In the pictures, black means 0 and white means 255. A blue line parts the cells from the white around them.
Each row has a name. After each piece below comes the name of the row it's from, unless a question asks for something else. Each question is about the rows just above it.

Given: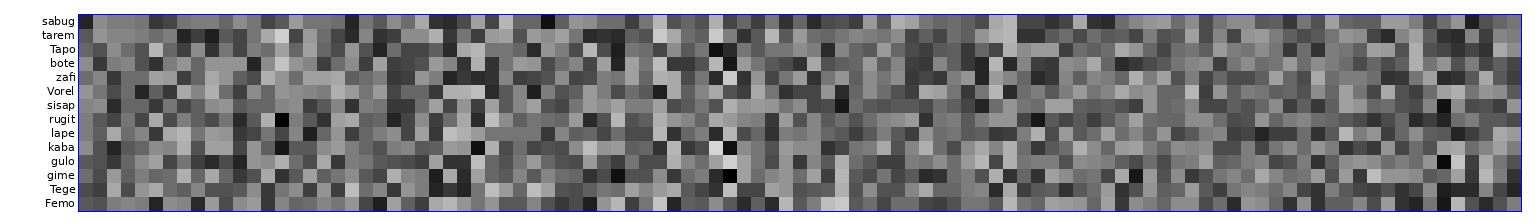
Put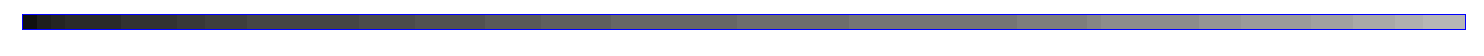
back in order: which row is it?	Tapo
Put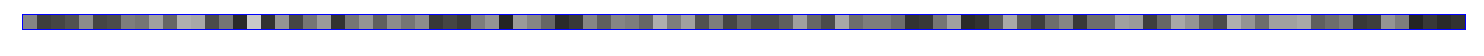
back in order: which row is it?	zafi

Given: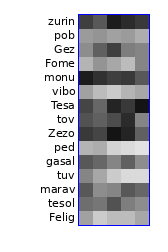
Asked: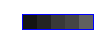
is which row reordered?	Zezo
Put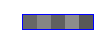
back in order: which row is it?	gasal
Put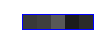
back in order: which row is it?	zurin
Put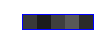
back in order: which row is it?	zurin
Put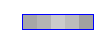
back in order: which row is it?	vibo
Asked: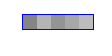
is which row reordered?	Fome
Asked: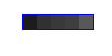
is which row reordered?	monu

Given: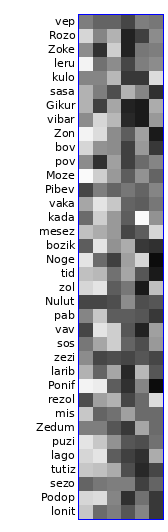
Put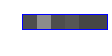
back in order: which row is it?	Nulut
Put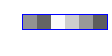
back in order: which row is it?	Moze
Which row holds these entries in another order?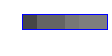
vep
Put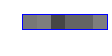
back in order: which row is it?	vep

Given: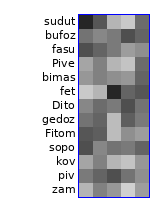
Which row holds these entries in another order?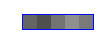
piv
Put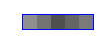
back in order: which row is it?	piv
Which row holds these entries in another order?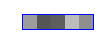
Fitom
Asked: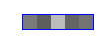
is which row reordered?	gedoz
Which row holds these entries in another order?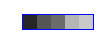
sudut
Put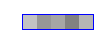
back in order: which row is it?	kov

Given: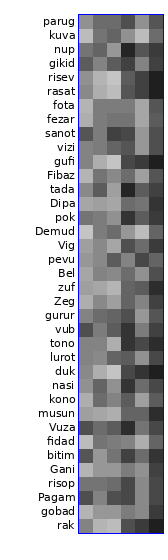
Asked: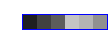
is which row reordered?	risev
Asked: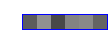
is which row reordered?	lurot
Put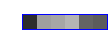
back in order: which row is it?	zuf

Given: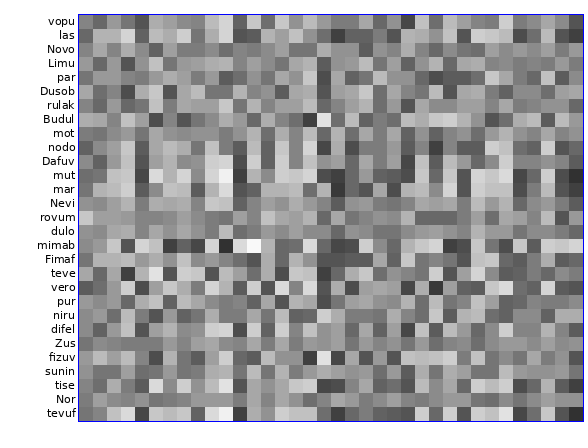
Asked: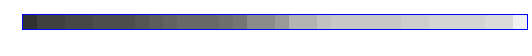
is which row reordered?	mut
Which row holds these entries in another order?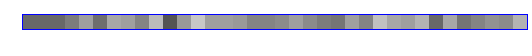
rovum
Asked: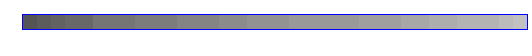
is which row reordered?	Limu
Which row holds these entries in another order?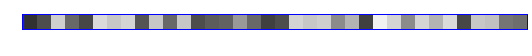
mut
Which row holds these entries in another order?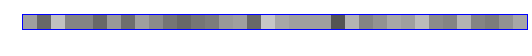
rulak
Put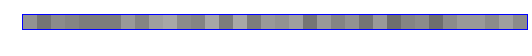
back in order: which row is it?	Zus

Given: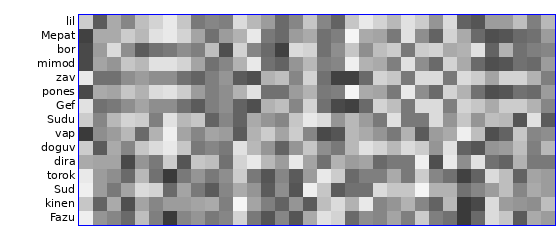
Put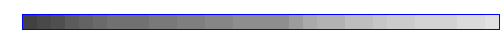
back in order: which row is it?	bor
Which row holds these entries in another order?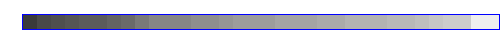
vap
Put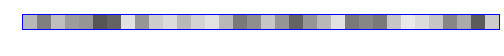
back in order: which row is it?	doguv
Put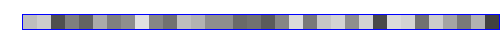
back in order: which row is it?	Gef

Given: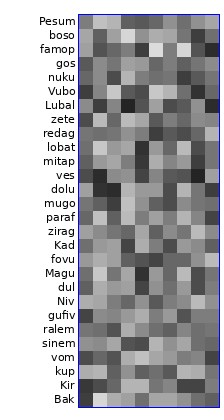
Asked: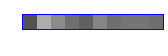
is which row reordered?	ralem
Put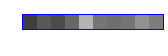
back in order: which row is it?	redag
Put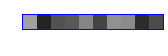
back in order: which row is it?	ves
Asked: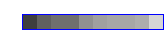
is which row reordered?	Bak
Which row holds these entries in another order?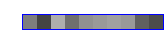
dul

